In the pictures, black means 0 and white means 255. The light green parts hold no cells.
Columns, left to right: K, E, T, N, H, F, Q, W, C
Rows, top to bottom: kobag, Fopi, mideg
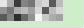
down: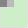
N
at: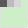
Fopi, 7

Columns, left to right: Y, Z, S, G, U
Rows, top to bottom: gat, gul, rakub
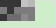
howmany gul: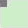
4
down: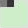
Y
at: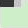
gat, 2
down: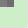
S
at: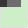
rakub, 1
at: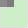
rakub, 4
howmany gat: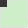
3

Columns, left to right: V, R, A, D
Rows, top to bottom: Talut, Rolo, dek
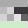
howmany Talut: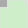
4
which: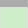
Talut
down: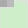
V
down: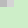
V

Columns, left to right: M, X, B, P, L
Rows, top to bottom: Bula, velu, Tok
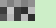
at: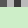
Tok, 1
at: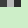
Tok, 3

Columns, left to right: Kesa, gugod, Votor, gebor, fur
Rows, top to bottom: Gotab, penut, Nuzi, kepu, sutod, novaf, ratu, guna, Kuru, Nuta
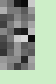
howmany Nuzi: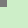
1
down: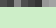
Kesa
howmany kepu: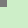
2
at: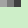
Nuta, 1
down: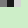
gebor
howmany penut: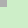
1

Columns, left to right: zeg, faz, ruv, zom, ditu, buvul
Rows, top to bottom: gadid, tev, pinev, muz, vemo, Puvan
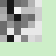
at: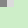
Puvan, 4
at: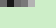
gadid, 1
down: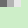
ditu
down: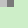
zom
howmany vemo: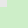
4
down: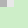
ditu
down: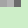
zeg

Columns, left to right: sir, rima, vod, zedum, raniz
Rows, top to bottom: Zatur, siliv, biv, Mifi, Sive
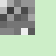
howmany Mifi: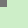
4
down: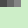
sir
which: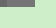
Mifi

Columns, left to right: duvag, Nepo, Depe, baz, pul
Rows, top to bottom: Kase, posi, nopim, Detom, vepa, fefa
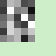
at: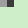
nopim, 2
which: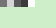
Detom
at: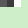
Detom, 3

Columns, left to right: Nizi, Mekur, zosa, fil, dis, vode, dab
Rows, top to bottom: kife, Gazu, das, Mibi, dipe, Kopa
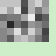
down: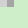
dis
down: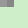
Nizi

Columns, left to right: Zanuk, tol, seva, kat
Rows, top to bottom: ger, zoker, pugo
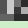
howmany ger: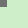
1
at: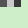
zoker, 1
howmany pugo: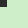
2
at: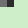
ger, 3
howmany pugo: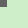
2

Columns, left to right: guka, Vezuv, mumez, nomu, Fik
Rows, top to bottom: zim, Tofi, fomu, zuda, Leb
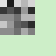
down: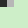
Fik
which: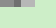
fomu
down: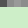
Vezuv
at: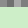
Leb, 2
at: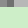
fomu, 2

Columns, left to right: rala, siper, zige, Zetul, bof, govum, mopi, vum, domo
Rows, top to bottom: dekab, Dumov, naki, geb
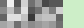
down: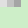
Zetul
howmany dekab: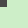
1

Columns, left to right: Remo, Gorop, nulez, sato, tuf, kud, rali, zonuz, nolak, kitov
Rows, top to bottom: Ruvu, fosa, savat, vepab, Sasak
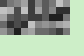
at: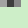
Ruvu, 4
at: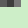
Sasak, 8
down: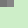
zonuz
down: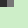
kitov

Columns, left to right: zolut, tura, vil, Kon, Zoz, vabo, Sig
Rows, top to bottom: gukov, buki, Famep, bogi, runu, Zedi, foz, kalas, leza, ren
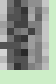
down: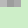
zolut
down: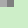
Zoz
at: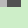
Famep, 1
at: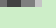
bogi, 2
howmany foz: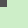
3

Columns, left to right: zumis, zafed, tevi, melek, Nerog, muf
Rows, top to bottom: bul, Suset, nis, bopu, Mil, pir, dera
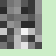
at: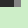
bopu, 4
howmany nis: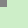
2
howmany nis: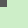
1
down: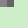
zafed
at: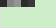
Suset, 1
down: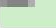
muf
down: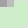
tevi

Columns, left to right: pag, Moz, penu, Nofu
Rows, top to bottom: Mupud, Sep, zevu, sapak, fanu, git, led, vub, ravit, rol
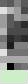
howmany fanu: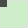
3
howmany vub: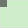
3
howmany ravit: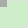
4
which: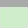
ravit

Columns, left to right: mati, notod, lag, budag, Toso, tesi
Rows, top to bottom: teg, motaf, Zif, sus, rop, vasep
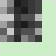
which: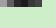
motaf
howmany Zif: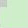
2

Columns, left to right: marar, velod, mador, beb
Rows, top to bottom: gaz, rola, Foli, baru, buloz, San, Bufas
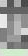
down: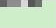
beb
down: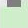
marar
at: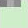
Foli, 2
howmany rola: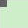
4
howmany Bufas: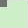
2

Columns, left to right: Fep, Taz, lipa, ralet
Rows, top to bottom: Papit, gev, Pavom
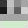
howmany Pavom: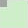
4
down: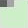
lipa
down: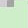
ralet
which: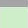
Pavom

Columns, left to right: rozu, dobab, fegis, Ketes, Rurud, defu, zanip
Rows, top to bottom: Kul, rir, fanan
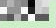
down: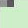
dobab
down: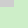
defu
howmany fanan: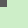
4
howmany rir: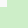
2
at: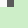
fanan, 5
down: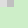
zanip

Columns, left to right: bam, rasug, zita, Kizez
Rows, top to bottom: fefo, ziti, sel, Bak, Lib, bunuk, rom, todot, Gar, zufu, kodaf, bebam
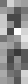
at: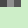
Gar, 2
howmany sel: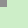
1

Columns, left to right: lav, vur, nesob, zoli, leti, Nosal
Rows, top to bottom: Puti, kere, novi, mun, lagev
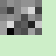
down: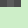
zoli
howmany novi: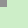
2
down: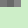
lav
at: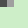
lagev, 4
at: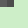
lagev, 3
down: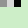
vur

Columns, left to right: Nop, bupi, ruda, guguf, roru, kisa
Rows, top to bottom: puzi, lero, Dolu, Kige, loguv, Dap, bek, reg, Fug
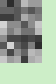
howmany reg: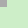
1
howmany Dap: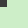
2

